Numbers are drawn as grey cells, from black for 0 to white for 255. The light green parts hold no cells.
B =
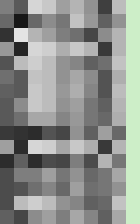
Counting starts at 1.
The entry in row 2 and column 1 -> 104
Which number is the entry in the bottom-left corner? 96
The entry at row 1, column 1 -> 126
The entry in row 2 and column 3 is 104
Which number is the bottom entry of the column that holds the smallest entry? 70
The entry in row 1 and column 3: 214
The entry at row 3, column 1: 50
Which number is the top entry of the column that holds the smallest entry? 89
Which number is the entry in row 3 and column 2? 228
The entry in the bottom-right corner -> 167
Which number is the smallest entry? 23
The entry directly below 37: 188
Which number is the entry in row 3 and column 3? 180

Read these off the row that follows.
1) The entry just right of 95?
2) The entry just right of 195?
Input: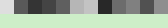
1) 182
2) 40

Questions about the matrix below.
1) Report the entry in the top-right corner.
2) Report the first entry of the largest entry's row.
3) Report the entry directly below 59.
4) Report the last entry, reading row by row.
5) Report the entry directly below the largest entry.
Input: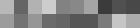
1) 72
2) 184
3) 123
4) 172
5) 107

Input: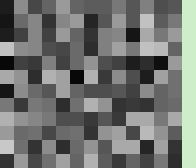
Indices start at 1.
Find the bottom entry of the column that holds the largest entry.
51
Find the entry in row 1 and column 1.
29
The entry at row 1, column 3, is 71
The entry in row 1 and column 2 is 140
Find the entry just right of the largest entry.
112
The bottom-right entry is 45
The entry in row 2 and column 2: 106
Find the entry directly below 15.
161
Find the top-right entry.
86
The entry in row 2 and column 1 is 21
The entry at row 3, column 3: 134
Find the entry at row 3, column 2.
65
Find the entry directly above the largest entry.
154
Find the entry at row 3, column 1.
29

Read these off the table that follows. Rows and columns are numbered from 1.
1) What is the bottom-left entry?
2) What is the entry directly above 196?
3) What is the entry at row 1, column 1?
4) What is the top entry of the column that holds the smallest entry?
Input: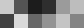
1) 65
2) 155
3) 203
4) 28

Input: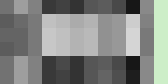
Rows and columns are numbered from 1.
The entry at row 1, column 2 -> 158
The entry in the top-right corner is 137
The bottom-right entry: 137
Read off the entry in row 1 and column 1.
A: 114
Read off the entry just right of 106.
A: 121
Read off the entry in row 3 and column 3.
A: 121
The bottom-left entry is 114
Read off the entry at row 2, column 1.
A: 92
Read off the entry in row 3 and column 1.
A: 100
